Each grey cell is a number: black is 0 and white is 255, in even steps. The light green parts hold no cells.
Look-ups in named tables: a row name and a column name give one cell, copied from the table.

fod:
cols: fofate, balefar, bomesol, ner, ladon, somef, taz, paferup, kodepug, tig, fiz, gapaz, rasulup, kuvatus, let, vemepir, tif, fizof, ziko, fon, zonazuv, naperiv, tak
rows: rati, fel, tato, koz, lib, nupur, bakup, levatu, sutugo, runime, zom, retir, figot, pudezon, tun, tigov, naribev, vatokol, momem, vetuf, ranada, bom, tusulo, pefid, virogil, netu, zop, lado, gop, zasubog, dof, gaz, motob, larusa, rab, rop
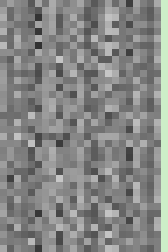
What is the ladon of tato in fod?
123
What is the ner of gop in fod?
120
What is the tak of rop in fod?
127
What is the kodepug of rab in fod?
73
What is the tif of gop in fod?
135
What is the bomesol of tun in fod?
128
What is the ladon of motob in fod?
136
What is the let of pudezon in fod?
136
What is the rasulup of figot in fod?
124
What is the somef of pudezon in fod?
129
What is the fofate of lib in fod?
176
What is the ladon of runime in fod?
149
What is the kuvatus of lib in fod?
114
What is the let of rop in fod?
133
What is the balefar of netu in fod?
65
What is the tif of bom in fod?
117
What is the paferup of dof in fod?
167
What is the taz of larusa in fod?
143
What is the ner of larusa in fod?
97
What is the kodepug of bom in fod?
130

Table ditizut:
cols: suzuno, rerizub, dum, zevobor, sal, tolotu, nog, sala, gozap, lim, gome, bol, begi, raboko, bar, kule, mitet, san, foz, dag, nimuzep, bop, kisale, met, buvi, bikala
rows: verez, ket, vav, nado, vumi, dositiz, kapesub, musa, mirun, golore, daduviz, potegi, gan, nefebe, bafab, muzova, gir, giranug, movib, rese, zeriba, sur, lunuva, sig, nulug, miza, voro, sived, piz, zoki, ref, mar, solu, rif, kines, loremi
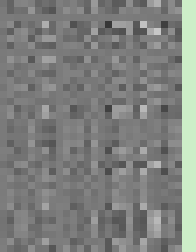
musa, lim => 123
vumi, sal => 117
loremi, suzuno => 126
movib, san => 129
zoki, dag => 100
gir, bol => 105
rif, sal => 120
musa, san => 126
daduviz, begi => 107
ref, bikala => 102
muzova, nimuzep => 184
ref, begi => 115
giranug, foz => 123
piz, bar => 124
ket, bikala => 146
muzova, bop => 127

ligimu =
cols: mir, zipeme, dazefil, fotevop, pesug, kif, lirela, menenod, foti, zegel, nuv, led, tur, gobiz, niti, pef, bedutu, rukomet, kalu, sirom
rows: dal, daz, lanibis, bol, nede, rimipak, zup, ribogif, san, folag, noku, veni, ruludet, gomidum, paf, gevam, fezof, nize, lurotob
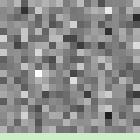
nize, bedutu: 150
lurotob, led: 162
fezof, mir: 139
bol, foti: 105
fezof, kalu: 132
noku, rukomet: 95
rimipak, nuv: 70
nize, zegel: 179
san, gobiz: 161
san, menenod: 78
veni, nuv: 222
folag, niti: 109
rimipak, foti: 188
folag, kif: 107
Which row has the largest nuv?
veni

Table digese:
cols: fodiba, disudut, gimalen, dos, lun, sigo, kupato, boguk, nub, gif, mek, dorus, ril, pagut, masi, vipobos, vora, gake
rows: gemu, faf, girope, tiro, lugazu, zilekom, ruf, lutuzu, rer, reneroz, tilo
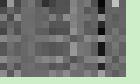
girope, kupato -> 98
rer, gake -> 119
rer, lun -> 105
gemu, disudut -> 154
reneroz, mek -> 127
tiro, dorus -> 113
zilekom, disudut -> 120
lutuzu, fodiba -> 87
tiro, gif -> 87
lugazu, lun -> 112
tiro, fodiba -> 84
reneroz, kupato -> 103

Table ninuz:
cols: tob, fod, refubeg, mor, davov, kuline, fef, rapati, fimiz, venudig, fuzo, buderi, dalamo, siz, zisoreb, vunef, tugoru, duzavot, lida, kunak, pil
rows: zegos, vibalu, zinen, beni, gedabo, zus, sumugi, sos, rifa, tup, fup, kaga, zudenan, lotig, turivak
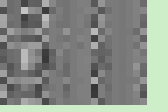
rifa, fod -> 108
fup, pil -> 102
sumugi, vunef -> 114
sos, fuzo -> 122
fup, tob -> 160
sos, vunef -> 102
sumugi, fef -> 94
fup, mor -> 112
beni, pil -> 101
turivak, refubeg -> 116
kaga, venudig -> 135
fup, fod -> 93
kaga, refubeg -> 136
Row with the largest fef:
zinen

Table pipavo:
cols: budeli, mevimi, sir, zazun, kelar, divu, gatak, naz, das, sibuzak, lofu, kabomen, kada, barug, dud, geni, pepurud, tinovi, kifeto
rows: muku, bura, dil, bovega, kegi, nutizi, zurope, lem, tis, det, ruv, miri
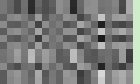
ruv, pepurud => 159
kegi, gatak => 92
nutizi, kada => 142
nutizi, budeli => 137
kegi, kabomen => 69
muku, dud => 117
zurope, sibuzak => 143
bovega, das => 125
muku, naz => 95
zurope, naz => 118
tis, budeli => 113
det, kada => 143
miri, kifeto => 138
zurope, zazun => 122
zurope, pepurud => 151
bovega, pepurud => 78
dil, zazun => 123
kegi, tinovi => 169

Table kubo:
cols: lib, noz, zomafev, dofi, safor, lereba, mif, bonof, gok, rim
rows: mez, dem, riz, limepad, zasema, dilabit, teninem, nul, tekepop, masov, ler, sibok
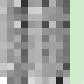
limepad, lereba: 163
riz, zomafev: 134
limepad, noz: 154
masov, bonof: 158
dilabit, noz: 149
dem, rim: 104
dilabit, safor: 162
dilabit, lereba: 177
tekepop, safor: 174
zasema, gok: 138
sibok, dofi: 103
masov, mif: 160
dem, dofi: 90
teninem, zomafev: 139
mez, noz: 156
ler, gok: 125
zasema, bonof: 144
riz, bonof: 145
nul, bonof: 164
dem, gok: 143

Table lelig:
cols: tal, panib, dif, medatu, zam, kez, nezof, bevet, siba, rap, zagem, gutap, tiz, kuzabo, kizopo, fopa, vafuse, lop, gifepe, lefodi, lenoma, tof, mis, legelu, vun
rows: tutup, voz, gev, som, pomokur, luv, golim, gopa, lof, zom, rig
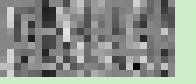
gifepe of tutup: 129
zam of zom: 144
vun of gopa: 101
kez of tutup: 115
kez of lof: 137
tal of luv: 133
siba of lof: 170
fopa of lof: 204
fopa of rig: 137
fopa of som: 134
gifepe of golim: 161
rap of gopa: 107
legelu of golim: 134
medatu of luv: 134
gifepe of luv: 158
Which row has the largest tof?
zom

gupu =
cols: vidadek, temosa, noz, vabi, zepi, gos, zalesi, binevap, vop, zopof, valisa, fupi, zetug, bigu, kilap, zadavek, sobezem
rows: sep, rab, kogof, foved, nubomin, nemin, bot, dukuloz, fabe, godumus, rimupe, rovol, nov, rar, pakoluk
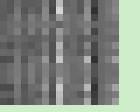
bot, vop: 180
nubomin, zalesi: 135
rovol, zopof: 121
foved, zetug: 124
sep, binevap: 78
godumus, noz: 121
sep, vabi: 92
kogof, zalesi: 137
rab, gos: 91
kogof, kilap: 106
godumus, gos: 107
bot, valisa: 108
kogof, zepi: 123
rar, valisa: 105
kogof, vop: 151
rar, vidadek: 98
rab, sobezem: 135
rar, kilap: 105
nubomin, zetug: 135

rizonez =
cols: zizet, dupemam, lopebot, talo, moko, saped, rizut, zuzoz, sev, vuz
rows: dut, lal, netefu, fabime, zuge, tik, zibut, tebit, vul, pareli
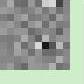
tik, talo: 170
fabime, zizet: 146
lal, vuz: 133
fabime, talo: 107
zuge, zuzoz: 131
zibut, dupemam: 124
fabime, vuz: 127
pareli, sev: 113
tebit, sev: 122
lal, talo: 123
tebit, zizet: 140
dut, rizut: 205
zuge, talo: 150

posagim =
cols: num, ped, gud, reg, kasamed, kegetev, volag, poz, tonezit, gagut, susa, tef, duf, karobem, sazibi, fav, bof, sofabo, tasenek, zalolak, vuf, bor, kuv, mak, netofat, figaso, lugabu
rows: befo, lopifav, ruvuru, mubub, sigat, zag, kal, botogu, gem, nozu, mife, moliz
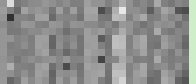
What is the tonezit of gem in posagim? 135
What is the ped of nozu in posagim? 174
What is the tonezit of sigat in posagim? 132
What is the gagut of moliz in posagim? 132
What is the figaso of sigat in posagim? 134
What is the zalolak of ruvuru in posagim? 151
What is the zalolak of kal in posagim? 156
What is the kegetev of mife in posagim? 160
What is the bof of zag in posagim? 190
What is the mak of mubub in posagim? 141
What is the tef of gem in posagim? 132
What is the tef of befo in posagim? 127
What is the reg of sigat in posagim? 130
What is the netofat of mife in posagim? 146
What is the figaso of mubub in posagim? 116
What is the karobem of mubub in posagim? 138
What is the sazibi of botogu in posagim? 150

